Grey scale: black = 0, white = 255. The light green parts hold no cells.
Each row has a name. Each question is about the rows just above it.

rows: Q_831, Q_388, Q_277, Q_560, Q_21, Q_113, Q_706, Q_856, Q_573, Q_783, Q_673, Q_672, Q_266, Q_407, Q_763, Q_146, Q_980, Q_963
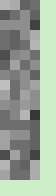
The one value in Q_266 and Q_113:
[110]
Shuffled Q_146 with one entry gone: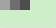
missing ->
[66]
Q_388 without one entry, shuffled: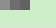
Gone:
[87]
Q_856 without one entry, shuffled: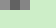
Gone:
[122]
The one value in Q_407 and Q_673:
[142]
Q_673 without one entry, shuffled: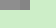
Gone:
[153]

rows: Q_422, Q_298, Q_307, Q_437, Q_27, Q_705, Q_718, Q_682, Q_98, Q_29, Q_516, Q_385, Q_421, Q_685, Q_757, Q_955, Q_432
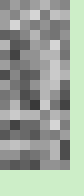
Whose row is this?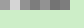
Q_307
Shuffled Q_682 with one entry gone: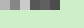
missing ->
[169]

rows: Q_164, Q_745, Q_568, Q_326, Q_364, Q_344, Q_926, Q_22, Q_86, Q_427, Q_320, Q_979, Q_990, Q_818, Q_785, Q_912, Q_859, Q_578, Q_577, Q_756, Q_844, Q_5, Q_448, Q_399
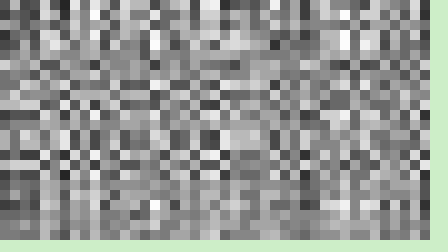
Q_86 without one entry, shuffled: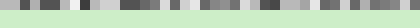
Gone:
[95]
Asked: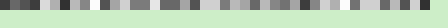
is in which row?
Q_745
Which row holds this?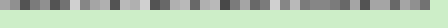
Q_568
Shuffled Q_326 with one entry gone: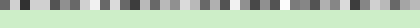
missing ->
[155]
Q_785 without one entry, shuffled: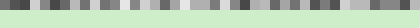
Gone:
[197]
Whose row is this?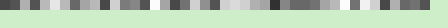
Q_364
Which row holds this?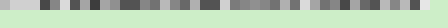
Q_859

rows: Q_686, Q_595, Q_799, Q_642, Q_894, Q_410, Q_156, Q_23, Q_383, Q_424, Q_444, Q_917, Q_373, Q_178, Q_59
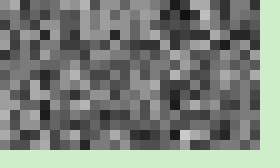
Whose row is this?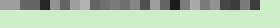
Q_444
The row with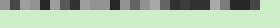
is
Q_642
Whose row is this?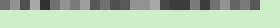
Q_383
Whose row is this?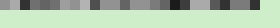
Q_686
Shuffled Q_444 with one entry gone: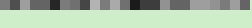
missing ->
[134]
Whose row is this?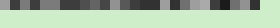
Q_894
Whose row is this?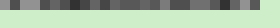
Q_373

